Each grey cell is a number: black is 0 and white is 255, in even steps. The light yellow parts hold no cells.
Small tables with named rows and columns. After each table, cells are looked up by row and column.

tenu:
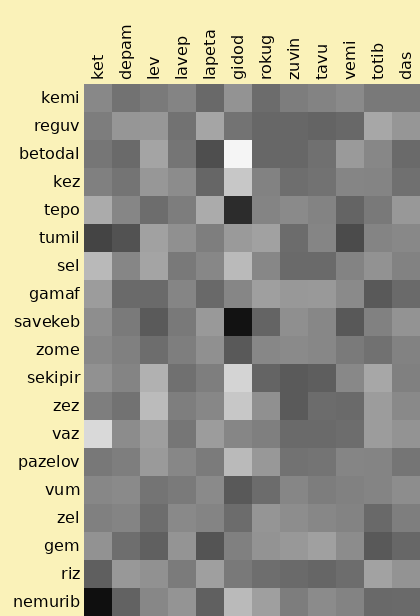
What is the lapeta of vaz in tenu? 156
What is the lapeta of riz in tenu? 159
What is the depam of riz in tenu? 152
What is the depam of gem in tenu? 110
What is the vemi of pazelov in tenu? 133
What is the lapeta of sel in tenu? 135
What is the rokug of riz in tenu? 110
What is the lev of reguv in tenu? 151
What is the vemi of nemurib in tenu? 131
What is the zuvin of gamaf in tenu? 152
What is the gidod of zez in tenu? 199
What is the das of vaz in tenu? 147
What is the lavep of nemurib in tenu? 148
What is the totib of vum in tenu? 132
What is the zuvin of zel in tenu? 141
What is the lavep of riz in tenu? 123
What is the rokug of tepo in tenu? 132
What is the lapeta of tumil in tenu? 126
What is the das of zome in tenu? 130

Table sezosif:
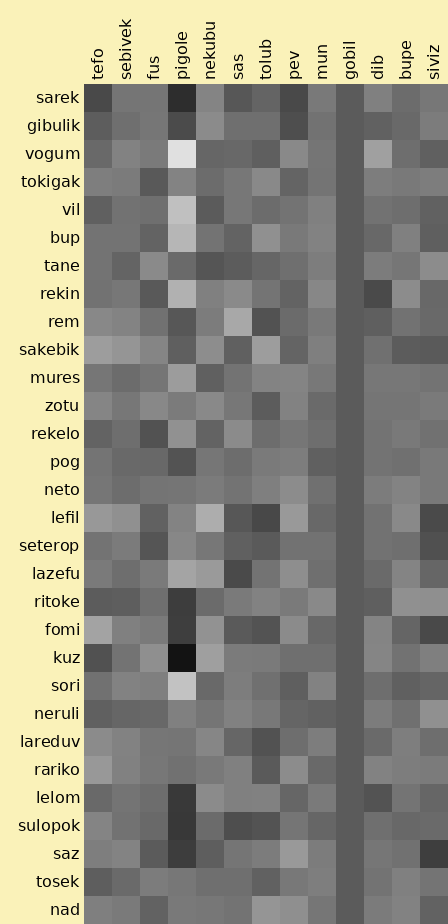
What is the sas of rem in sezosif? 168
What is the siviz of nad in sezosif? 98
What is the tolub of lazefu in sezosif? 115
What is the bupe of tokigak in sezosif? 121
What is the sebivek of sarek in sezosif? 117
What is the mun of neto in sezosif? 112
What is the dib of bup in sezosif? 104
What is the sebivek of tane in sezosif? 100
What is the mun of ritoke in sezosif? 137
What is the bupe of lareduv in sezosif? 126

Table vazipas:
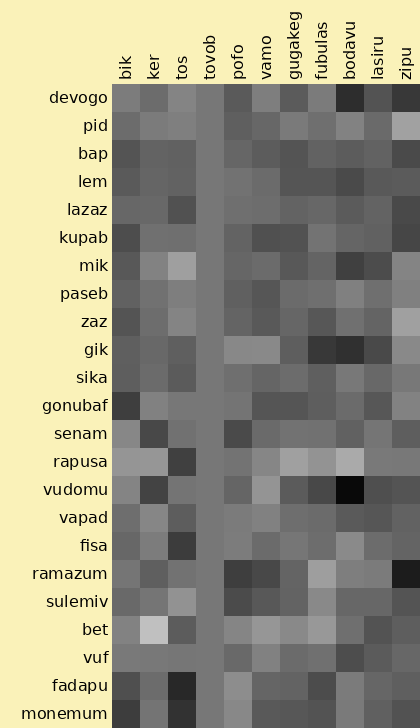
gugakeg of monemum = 87
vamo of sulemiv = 88
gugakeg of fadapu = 99
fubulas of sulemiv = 137
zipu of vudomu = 84
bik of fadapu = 79
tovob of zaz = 119
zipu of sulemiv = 84
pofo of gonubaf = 116
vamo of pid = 103
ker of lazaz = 104
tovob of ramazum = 119
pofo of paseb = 96
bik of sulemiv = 105
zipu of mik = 132
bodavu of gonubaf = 107
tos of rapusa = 64

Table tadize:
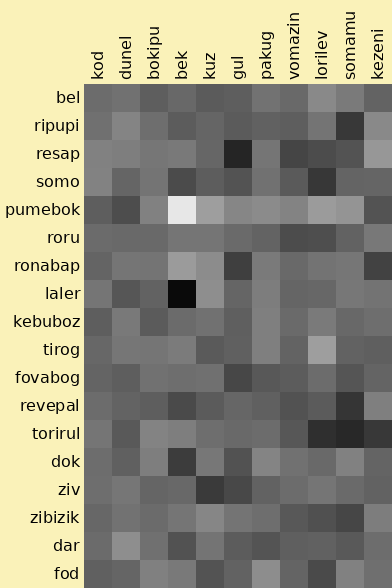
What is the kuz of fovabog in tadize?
112
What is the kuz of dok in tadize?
119
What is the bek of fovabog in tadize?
110
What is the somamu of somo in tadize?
100
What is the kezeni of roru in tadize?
120
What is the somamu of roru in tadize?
98
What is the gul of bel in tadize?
94
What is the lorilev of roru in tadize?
78
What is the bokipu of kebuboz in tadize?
91
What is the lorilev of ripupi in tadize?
116
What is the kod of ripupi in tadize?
112
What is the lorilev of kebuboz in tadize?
122
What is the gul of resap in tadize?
37
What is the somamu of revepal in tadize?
53
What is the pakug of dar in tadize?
84
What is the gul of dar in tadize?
92
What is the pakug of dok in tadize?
132
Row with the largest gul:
pumebok

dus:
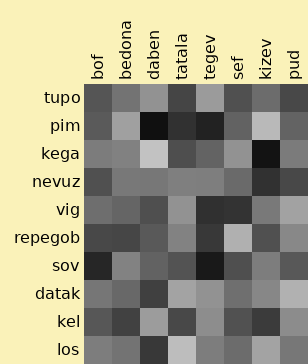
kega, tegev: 99
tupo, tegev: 155
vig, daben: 79
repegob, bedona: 70
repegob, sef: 176
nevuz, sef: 106
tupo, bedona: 115
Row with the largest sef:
repegob

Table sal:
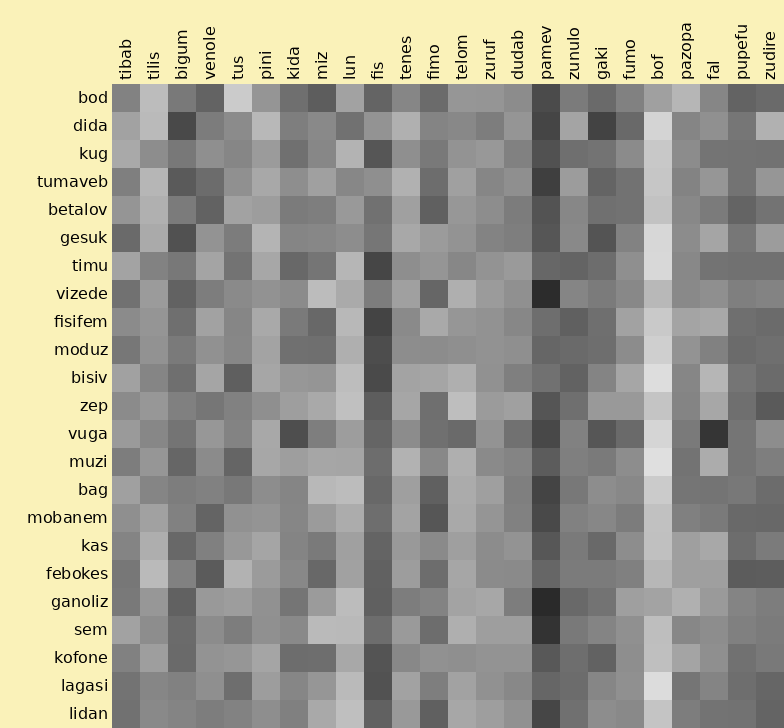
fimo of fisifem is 169
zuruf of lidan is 158
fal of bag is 116
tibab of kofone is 129
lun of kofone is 168
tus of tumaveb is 144
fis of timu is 70
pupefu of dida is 118
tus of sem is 125
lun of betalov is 153
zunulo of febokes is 123
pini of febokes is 155
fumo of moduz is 140
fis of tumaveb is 143
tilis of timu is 130
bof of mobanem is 193
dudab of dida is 149
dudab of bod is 140
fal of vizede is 143

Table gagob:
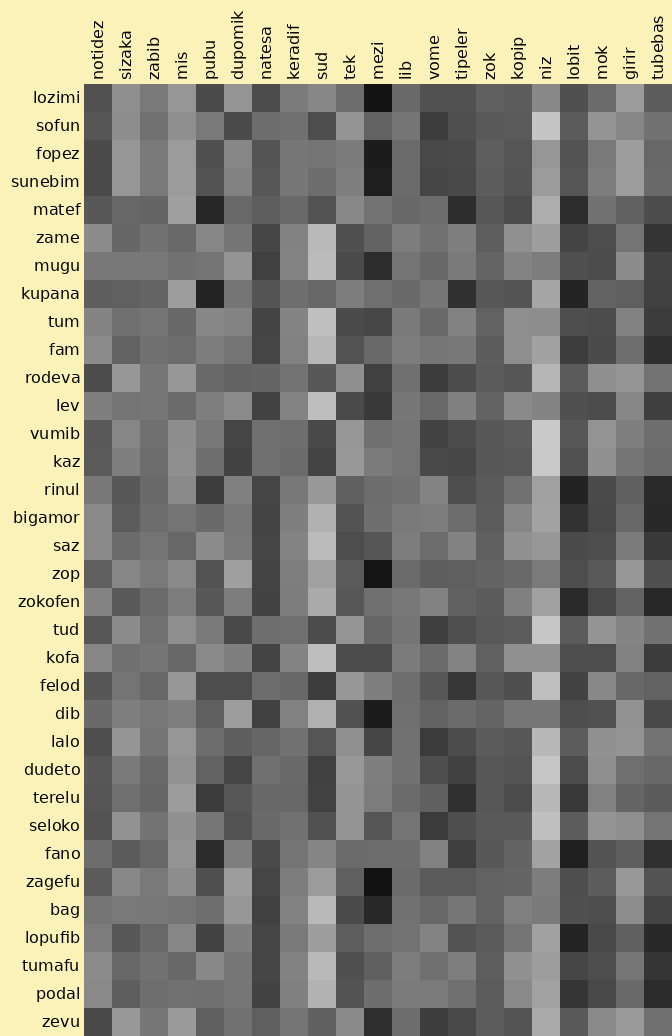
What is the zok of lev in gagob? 99
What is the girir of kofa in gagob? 129
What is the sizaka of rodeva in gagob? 151
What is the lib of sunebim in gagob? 107
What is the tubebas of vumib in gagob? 110
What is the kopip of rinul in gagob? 113
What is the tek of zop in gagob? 90

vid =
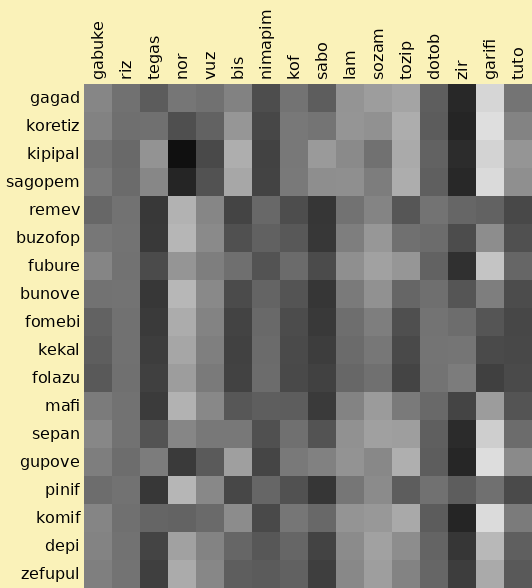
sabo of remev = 54
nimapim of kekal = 107
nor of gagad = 118
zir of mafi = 68
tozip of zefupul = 131
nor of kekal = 166
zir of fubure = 48
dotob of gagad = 94
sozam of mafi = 155
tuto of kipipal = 149
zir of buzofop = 76
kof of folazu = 73
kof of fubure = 107
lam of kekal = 107
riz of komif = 112
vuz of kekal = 127
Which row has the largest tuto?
kipipal

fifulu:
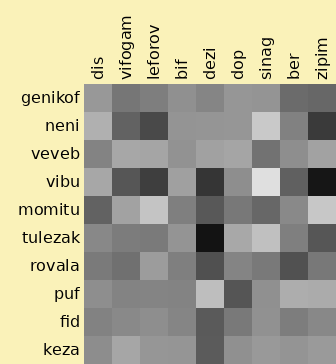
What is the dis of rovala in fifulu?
122
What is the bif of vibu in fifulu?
160
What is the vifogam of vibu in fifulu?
86
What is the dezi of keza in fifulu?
91
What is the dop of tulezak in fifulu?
168
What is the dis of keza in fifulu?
141
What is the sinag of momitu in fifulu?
103
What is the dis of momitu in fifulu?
98
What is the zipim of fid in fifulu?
136
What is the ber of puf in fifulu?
173
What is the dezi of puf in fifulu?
190
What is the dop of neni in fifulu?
150
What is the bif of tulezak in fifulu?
148
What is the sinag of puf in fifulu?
144
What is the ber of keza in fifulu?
148
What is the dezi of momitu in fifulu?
88
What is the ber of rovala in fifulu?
81
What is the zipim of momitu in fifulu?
199

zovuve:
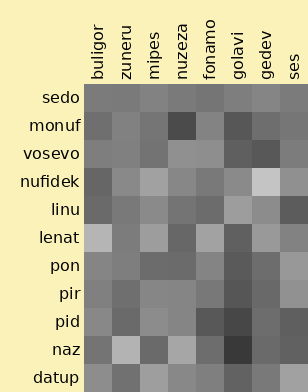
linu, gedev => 140
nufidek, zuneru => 137
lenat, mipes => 157
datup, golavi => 98
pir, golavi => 86
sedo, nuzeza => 122

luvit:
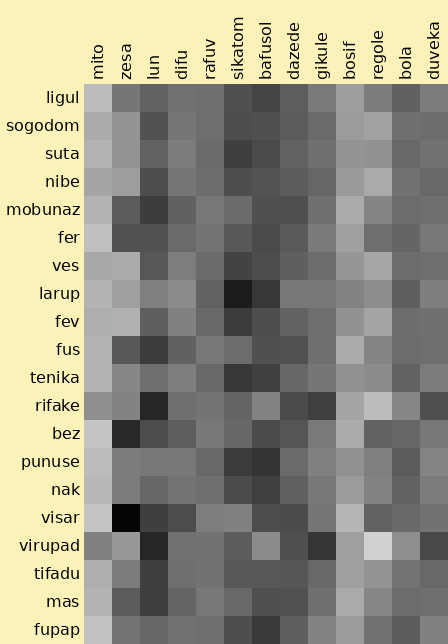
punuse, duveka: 132
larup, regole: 141
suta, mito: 178
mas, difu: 100
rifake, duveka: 79
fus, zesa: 88
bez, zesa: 41
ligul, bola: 97
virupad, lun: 38
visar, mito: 195
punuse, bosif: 145
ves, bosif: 150
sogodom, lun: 82
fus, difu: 97
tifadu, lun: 63
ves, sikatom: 67

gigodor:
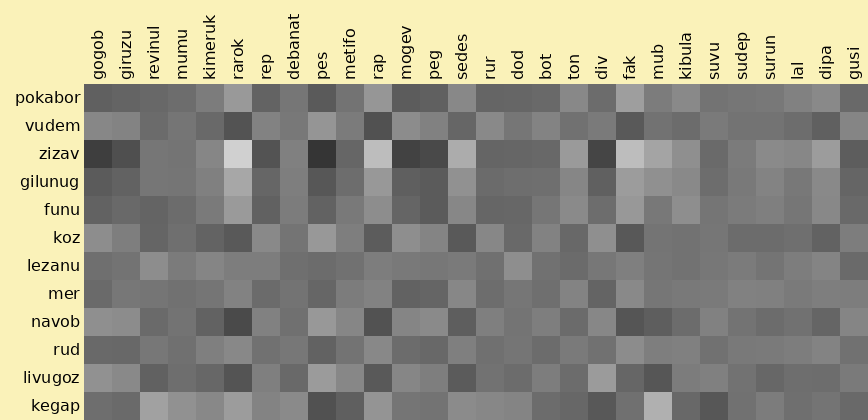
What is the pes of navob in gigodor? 152
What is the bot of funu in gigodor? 118
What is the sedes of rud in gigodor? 127
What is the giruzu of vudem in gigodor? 131
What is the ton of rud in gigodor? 122
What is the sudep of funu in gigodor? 123
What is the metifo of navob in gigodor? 134
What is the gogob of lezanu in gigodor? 111
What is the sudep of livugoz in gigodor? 114
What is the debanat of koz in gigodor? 116
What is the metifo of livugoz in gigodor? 135
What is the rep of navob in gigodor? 129
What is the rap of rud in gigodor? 136
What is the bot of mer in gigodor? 111
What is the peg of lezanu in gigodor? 119
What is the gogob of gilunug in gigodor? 91
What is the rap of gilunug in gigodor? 152
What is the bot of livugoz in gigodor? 125
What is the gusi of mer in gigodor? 125

